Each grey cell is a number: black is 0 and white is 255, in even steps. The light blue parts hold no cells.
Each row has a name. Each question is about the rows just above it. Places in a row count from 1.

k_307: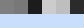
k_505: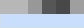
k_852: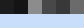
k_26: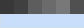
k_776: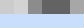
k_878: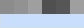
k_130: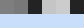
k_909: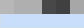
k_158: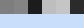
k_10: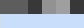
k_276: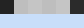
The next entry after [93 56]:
[146]
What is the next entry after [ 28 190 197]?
[43]
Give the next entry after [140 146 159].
[80]
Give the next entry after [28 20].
[140]
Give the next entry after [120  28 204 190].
[43]
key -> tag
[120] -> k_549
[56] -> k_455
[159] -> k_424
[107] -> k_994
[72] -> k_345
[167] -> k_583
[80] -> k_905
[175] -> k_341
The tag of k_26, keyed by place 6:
k_905
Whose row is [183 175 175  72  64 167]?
k_909

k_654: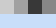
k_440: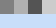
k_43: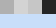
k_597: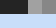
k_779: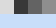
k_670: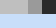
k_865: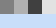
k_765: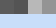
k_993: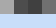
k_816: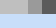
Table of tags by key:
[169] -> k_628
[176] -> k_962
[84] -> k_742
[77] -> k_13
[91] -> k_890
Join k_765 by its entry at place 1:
k_890
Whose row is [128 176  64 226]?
k_865

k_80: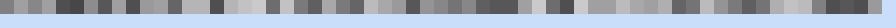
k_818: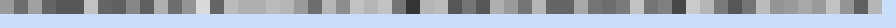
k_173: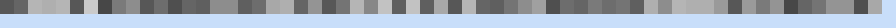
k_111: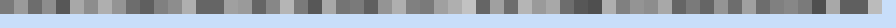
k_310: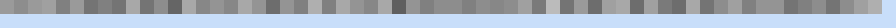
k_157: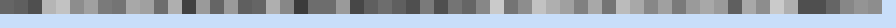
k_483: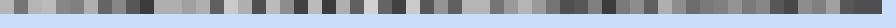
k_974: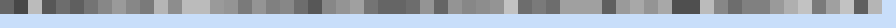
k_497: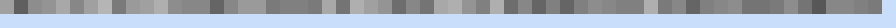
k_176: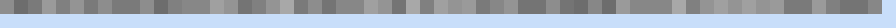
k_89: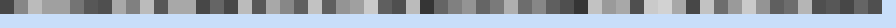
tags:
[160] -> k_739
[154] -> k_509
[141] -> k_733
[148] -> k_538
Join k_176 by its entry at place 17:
k_538
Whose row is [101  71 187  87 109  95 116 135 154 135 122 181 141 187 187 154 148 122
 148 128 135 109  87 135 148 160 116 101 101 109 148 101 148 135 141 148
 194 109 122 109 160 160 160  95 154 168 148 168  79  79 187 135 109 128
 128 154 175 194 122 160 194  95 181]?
k_974
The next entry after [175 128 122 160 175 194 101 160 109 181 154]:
[168]
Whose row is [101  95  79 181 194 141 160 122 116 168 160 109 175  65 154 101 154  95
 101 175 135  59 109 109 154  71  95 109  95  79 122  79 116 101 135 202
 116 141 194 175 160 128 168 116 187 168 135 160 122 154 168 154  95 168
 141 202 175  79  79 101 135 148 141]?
k_157
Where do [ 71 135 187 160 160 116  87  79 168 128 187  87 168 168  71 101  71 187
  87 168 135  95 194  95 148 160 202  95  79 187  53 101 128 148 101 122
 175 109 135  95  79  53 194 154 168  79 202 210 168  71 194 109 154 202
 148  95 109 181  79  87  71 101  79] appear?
k_89

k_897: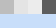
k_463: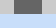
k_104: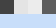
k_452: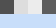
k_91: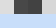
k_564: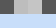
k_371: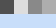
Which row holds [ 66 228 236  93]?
k_104
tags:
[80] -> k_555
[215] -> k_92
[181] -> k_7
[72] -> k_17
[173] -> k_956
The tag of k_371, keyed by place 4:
k_956
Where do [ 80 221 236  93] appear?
k_452
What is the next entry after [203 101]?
[101]

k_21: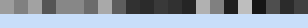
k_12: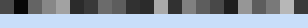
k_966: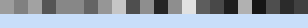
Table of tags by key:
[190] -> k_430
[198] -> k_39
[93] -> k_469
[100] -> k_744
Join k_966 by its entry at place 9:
k_39
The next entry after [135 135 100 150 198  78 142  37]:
[142]
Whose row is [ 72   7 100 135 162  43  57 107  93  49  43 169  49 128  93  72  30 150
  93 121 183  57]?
k_12
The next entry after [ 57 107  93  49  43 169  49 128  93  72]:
[30]
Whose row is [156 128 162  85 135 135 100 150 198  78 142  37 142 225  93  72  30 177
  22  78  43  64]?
k_966

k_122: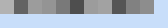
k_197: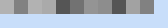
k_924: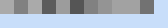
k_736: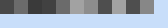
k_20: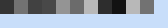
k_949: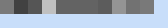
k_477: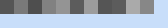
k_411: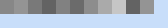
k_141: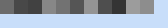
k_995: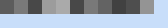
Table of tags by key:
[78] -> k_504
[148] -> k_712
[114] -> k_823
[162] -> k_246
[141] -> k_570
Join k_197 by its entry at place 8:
k_570
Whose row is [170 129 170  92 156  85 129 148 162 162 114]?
k_924
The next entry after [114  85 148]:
[78]
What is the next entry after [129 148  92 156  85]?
[92]

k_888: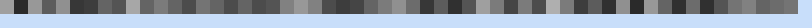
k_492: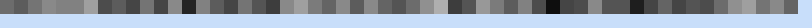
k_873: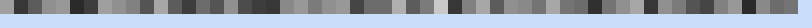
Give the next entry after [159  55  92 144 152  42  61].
[159]
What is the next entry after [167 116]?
[108]
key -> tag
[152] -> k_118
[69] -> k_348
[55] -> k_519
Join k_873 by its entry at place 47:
k_519

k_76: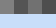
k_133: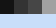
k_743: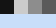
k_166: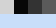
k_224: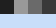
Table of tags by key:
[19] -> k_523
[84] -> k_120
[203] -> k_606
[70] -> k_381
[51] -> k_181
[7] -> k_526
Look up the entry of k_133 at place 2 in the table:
k_181
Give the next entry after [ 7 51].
[90]

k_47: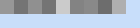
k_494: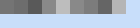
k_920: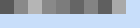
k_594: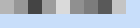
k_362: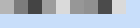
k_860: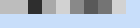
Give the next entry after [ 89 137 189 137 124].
[101]
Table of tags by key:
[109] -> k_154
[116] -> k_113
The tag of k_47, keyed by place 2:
k_113
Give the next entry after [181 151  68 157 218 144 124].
[89]
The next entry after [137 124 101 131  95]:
[169]
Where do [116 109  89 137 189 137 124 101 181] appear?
k_494
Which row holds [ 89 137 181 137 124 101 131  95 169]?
k_920

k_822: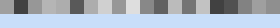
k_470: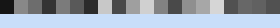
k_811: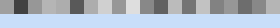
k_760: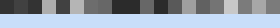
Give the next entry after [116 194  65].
[81]
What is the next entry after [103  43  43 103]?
[43]
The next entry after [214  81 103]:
[97]

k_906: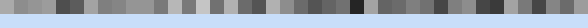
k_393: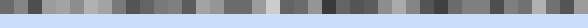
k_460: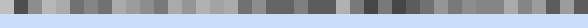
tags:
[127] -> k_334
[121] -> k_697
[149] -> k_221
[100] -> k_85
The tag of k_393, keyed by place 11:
k_85
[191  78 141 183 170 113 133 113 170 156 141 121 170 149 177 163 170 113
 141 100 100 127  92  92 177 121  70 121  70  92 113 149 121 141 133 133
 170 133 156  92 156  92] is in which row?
k_460
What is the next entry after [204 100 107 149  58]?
[100]
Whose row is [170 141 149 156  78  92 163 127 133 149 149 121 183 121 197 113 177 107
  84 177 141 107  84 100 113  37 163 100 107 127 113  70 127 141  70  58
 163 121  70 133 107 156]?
k_906

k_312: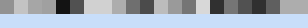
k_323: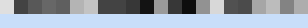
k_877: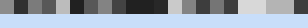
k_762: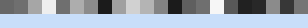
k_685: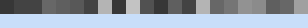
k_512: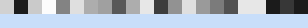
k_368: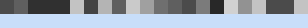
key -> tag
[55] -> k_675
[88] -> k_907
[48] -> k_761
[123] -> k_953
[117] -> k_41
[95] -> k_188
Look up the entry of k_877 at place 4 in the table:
k_907
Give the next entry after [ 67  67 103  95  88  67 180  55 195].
[81]
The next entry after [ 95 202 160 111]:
[95]

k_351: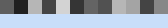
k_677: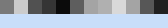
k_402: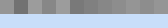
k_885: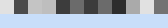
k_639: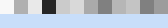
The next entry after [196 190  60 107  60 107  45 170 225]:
[114]
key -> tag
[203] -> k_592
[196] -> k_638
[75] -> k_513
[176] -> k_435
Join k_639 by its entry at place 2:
k_435
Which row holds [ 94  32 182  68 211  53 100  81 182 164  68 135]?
k_351
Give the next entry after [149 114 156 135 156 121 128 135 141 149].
[141]

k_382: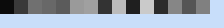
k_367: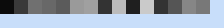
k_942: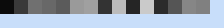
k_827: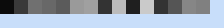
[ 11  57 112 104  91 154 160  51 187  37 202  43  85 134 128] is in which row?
k_942

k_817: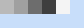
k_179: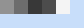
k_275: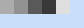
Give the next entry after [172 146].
[89]
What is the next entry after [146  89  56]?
[223]
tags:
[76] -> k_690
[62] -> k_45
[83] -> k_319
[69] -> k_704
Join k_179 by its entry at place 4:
k_690

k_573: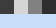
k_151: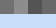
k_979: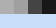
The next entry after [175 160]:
[68]
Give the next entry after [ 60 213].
[129]
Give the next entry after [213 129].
[46]

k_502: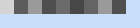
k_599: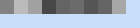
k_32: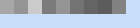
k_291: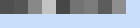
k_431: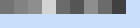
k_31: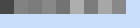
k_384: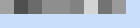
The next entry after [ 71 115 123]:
[92]
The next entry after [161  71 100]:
[107]
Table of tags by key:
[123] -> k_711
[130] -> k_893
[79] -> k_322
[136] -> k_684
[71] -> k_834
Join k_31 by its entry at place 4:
k_684
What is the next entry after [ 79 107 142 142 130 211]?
[115]
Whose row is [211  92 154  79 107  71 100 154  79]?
k_502

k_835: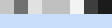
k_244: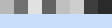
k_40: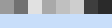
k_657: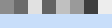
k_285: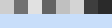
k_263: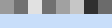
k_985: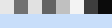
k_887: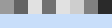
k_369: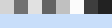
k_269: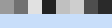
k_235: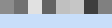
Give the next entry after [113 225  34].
[192]
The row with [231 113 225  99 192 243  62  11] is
k_985
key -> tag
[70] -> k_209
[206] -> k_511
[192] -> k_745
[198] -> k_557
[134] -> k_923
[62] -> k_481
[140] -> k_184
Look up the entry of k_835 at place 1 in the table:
k_557
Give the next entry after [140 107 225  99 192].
[154]
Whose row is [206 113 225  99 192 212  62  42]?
k_285

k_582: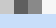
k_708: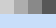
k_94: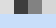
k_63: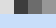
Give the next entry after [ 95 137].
[246]
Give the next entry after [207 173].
[137]

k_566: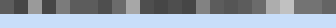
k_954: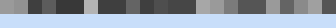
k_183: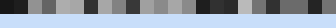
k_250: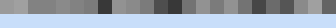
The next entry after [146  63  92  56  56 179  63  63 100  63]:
[78]
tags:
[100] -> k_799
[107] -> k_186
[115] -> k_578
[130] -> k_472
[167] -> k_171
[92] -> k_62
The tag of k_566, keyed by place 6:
k_62
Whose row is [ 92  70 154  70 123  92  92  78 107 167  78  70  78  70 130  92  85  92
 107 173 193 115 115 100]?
k_566

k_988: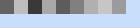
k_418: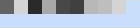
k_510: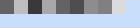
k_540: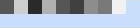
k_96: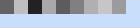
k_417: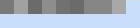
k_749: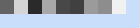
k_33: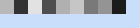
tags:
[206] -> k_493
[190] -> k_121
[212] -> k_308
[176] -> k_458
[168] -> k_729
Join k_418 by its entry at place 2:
k_308
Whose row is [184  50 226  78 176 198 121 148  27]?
k_33

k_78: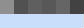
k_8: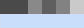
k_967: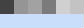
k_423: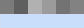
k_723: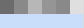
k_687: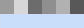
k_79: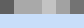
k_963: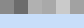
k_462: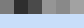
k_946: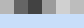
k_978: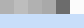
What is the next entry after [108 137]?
[183]
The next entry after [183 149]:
[137]
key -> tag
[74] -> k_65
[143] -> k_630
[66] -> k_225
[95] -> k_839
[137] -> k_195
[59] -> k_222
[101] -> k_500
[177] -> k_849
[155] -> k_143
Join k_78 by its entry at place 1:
k_630
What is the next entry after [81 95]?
[88]
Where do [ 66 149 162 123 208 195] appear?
k_967
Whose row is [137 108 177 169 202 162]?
k_963

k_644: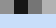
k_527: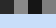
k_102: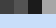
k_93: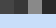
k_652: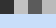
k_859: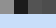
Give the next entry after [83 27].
[166]
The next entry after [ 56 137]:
[41]
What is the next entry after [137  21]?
[125]
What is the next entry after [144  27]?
[83]
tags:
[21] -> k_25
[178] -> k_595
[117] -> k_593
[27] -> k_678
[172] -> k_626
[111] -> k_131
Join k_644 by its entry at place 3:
k_593
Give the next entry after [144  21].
[117]

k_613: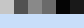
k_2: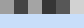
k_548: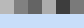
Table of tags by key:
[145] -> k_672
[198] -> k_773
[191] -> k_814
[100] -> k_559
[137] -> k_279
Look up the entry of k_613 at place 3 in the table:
k_279
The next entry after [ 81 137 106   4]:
[25]

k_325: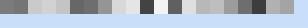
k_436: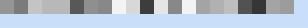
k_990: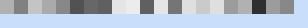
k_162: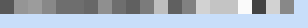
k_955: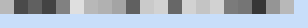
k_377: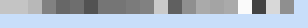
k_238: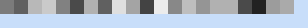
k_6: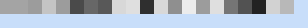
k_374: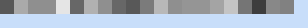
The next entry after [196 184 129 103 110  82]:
[117]
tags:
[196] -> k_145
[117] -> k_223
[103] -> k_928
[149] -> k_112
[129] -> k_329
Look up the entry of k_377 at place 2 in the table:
k_145
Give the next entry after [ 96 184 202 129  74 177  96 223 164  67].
[236]
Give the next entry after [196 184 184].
[88]

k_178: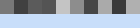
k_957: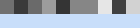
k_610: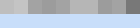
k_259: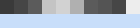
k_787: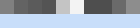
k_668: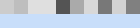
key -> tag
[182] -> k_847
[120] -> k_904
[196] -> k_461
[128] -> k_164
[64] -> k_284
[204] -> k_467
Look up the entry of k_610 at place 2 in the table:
k_461
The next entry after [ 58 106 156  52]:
[134]
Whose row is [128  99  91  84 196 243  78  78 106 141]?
k_787
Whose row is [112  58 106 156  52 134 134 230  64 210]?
k_957
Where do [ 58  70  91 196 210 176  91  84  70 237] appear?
k_259

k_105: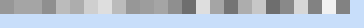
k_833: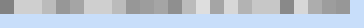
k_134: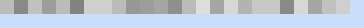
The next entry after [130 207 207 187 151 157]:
[165]
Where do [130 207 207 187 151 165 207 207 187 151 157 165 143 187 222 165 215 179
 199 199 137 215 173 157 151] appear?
k_833

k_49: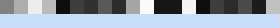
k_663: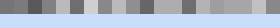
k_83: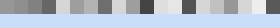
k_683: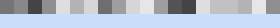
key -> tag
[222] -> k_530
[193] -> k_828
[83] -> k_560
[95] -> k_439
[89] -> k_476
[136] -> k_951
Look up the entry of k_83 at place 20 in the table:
k_476
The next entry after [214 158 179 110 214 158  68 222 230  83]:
[214]
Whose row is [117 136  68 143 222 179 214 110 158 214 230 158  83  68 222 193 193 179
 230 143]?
k_683

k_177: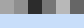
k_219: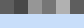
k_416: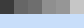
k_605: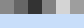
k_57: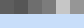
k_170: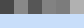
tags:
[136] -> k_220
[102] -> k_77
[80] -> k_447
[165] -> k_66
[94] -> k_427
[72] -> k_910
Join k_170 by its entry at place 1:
k_910
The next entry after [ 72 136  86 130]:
[124]
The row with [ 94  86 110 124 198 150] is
k_57
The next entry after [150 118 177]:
[94]
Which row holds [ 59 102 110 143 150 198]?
k_416

